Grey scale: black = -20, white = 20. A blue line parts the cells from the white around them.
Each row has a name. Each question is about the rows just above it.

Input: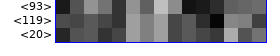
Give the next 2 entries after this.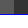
[-9  5]
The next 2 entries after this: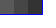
[5 0]

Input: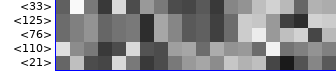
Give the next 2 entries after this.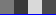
[ 4 -1]
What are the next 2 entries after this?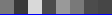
[ -6 -11]
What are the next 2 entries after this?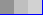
[ 9 -4]
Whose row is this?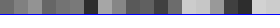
<125>

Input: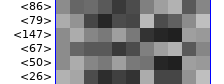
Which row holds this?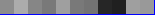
<50>
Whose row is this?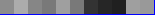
<147>
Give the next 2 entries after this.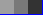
[-14 -15]
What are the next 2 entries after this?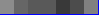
[5 8]

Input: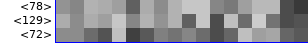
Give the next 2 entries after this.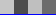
[12 -2]
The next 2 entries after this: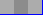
[ 5 11]
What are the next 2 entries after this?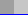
[1 8]
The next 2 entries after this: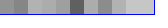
[ 1 -1]
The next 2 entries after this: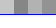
[ 8 -5]

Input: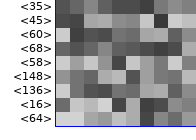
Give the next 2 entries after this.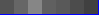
[-8  7]
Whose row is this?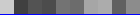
<60>
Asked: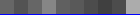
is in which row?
<68>
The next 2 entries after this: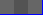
[ 1 -5]
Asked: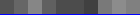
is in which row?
<35>

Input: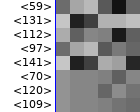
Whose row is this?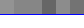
<120>
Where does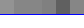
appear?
<70>
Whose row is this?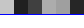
<141>
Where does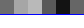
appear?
<59>
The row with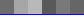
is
<97>

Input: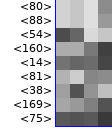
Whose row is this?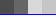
<54>
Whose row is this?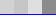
<80>

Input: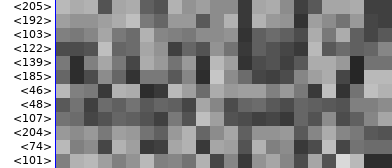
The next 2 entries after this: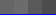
[-4 -5]
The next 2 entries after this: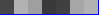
[-11   6]

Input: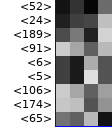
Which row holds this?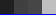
<24>
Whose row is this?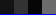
<52>

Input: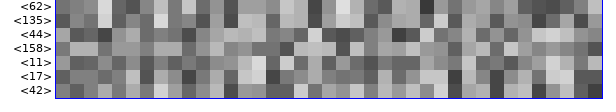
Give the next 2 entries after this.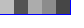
[-1  7]
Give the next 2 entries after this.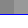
[ 1 -2]
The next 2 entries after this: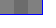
[10 -7]
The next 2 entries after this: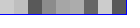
[7 5]
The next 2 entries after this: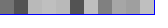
[4 3]
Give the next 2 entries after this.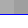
[-6  3]
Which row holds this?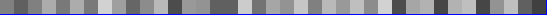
<42>

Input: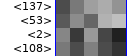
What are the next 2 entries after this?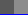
[-4  8]
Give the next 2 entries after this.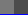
[ 0 -8]

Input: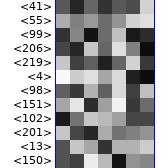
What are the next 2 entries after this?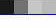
[ 5 -9]
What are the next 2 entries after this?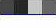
[15  0]
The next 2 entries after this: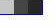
[ 7 -2]
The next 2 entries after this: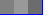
[ 3 13]

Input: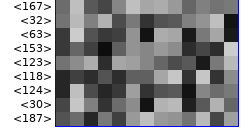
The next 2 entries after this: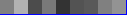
[ 10 -17]
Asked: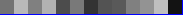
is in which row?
<32>
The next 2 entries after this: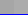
[ 4 -4]

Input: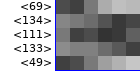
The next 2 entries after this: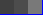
[5 8]
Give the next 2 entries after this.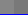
[-3 -7]
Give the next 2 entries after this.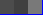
[ 7 10]
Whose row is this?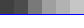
<49>

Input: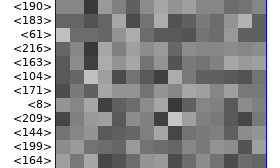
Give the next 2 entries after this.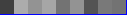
[0 6]
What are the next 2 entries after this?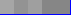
[-3 -2]

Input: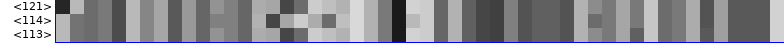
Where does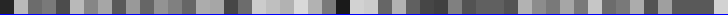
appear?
<121>
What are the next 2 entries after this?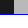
[12 -4]
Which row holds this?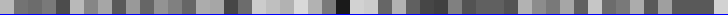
<113>
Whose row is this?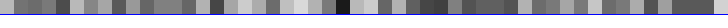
<114>
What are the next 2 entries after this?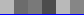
[ 6 -6]

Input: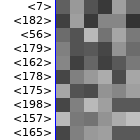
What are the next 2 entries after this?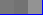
[ 7 10]
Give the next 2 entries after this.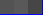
[ 3 -3]
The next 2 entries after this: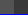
[ 5 -3]
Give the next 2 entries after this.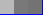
[3 7]
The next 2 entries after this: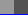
[-11   5]
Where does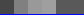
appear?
<165>
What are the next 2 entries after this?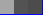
[3 1]

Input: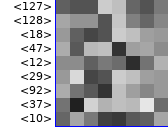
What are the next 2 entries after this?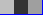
[6 2]
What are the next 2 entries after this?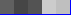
[5 4]
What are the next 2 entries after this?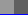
[-9 -7]
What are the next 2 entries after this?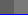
[ -3 -13]
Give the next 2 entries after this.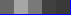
[-6 -5]

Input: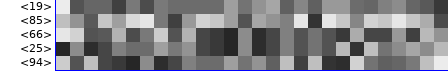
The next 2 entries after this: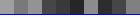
[-7 -2]
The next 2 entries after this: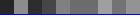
[-5 10]

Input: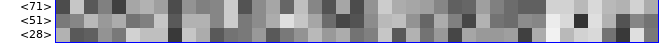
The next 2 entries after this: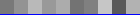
[-2  4]
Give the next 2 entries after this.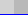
[14  9]
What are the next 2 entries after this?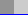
[7 6]
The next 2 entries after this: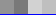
[ 10 -11]
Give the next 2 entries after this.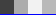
[13 14]
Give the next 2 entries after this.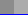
[15 11]
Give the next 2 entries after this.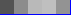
[-4  7]

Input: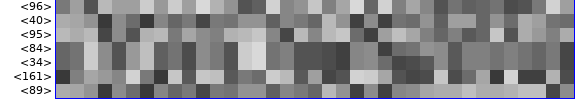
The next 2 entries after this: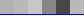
[1 9]
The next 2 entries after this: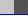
[7 4]
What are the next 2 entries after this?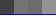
[-5  5]
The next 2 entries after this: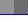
[7 5]

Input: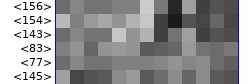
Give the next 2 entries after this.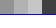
[-16  -7]
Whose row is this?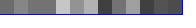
<143>
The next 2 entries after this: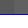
[-4  4]

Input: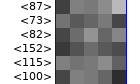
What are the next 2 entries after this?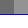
[-4  1]
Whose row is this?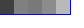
<87>
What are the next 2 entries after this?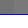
[ 2 -5]
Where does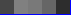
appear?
<100>
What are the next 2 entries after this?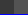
[-3 -6]
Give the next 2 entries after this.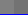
[-1  2]

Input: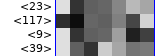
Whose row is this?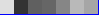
<23>
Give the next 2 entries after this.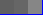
[9 6]
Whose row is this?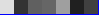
<9>
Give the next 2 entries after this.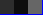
[-5  0]

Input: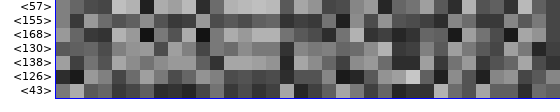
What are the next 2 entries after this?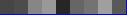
[-13   8]
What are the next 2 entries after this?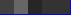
[ 8 -3]
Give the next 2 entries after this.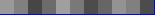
[-7 -9]
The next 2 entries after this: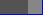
[-16 -14]

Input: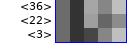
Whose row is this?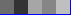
<36>
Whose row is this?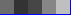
<3>
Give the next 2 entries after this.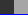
[ 1 10]
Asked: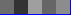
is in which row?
<22>
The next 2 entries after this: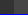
[ 1 10]

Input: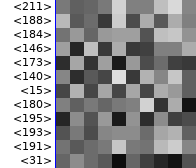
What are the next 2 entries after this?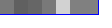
[10 14]
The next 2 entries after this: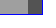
[10 11]

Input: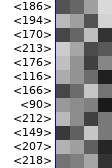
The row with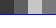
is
<149>
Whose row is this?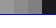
<90>
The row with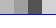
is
<194>
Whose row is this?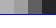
<207>

